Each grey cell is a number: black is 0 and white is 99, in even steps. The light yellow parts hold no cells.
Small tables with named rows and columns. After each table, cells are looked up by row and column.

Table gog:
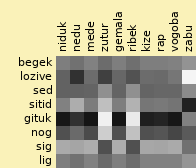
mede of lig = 50
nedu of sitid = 67
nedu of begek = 44
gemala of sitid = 49
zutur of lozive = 25
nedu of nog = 41
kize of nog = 31

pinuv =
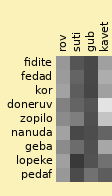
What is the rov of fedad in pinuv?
60
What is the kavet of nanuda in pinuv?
39
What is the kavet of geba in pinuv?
65
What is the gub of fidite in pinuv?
28
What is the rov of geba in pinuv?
54
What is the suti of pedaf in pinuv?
29
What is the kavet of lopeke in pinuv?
44
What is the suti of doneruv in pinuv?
39
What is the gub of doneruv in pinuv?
33
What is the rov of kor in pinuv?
63
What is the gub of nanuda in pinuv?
30
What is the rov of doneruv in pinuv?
50
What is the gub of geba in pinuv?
31
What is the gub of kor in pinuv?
27
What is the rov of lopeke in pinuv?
62

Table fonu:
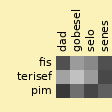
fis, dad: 31
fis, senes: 31
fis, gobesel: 60
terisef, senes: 28
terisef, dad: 63
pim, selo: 27
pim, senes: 37
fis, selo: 53
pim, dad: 22
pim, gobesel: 43
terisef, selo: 60
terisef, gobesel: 75
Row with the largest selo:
terisef

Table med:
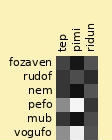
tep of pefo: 54
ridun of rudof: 17
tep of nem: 21
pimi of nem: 7
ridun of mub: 29
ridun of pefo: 21
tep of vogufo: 55
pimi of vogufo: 92
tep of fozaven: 26
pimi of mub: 7
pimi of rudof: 30
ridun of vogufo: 32
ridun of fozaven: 32

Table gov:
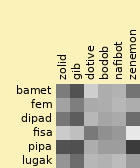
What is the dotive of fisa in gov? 47
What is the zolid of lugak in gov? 58
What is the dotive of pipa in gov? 67
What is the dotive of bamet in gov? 80
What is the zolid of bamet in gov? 48
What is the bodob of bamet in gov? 67
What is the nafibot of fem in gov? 71
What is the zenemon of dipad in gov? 42
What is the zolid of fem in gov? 63
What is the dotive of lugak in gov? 71
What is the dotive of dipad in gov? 71
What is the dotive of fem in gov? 66
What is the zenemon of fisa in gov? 90
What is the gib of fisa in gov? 74
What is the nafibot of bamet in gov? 69
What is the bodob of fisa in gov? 56
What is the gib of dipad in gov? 36
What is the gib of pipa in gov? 31
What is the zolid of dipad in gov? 46
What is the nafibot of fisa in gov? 59

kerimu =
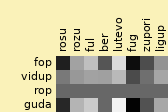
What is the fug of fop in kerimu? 5
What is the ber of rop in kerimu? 40
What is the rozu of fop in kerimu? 63
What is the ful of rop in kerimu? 40
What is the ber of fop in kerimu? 33
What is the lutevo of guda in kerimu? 94
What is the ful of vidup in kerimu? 63
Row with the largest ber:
vidup

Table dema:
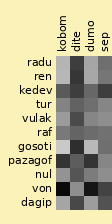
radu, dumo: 64
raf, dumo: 42
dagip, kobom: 64
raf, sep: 44
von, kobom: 4
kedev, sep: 24
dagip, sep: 32
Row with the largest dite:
von

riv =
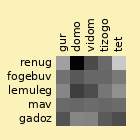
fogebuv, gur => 44
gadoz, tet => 30
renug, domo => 1
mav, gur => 41
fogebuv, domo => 34
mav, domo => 40
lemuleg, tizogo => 46
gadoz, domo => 52
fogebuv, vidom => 40
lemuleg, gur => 52
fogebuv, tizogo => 40
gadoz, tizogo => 35
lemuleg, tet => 56
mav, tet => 42

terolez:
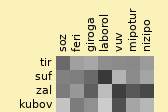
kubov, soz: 76
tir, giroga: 65
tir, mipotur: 53
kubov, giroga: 56
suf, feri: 49
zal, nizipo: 28
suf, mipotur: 54
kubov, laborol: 79
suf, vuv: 70
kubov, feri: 48
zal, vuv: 24
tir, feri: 62
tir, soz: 41
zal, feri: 59
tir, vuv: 54

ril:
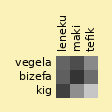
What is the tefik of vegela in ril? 53
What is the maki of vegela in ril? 30
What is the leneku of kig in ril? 25
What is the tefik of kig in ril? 77
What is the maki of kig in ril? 55
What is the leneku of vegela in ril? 39
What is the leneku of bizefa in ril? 37
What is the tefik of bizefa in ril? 42
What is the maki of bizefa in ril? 20
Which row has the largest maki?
kig

